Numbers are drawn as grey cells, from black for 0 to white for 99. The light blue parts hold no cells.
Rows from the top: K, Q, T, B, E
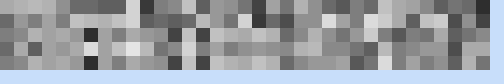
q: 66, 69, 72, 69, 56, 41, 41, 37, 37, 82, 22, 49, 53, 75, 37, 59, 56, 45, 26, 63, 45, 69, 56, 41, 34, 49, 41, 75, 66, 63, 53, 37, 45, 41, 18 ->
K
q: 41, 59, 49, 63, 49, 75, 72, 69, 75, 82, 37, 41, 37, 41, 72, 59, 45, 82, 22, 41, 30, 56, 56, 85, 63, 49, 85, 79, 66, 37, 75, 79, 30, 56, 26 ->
Q

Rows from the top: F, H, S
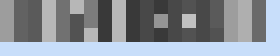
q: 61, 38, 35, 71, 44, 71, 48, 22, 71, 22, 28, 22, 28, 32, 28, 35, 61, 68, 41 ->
F
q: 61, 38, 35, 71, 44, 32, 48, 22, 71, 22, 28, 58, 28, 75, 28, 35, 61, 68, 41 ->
H

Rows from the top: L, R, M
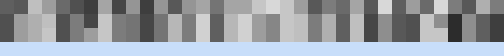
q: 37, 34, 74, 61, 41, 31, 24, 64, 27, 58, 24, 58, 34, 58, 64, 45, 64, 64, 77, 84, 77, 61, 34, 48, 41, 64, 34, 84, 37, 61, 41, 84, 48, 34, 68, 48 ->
L
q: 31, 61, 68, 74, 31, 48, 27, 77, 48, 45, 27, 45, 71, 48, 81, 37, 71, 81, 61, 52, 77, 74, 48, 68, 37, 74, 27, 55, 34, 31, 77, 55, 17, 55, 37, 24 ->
R

